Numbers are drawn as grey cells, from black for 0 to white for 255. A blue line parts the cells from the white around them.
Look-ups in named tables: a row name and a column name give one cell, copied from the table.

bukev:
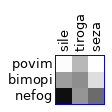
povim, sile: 252
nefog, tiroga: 149
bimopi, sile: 157
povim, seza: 254
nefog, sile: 15
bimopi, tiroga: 142
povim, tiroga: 184
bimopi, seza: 222
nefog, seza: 107

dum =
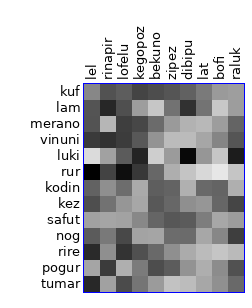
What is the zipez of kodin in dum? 99
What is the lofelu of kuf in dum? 93
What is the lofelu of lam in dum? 79
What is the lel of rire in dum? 42
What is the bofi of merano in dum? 157
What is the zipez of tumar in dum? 194
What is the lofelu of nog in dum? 72
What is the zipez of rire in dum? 143
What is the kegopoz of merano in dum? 71
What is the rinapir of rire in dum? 143
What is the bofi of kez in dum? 102

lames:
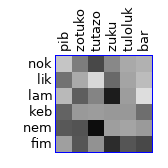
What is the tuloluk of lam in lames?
157
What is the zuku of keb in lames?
152
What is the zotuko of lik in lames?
170
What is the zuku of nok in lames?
136
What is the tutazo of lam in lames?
132
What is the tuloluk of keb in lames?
152
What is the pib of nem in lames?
88
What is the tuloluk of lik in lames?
164
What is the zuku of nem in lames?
158
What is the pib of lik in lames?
114
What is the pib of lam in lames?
185

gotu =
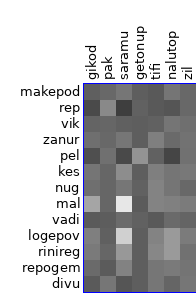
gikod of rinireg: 122
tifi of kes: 127
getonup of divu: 94
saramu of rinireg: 152
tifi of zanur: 127
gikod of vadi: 90
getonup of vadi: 97

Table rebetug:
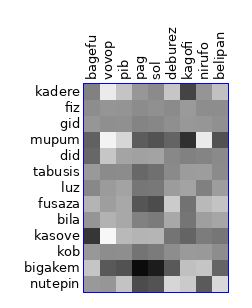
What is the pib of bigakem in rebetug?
82
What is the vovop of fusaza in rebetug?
158
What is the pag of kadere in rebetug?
151
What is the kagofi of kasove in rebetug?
100
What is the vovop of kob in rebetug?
141
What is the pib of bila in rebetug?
168
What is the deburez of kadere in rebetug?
198
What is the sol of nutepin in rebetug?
83
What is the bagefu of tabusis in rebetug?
153
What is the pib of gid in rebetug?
144
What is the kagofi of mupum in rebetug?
48
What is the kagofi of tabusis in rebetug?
156
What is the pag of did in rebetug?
161
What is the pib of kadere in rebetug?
196
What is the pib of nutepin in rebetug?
195
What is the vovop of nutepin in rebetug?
150
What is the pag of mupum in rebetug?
92
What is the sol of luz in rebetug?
120
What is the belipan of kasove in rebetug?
118
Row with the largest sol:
kasove

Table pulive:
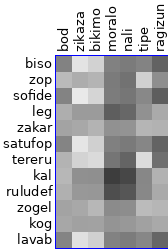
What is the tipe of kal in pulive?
135
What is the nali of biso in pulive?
123
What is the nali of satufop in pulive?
122
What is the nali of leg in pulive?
103
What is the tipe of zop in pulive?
208
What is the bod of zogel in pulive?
163
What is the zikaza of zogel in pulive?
168

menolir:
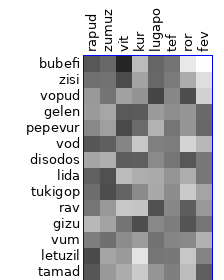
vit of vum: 140
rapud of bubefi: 87
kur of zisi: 163
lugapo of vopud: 69
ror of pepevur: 149
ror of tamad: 189

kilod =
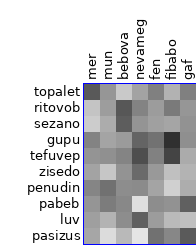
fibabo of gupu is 48
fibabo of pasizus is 135
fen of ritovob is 156
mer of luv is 159
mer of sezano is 204
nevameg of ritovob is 131
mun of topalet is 150
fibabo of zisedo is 192
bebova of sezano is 93
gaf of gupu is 143
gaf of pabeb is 96
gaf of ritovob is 150
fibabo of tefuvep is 68

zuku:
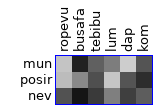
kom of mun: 84
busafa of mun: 33
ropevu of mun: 196
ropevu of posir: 188
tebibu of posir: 79
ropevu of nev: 82
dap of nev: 63
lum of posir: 198
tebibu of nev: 58
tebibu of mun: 96
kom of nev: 93
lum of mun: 125
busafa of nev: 21
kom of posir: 45
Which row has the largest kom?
nev

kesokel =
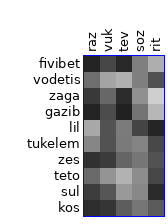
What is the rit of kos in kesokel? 91
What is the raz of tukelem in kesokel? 134
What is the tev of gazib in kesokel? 33
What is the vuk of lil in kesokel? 82
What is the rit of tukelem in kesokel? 72
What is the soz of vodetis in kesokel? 127
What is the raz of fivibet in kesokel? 36
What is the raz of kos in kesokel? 45
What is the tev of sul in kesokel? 153
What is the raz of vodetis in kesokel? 110
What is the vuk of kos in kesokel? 53
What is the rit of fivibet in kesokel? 174
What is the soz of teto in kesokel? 141
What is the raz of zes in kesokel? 49

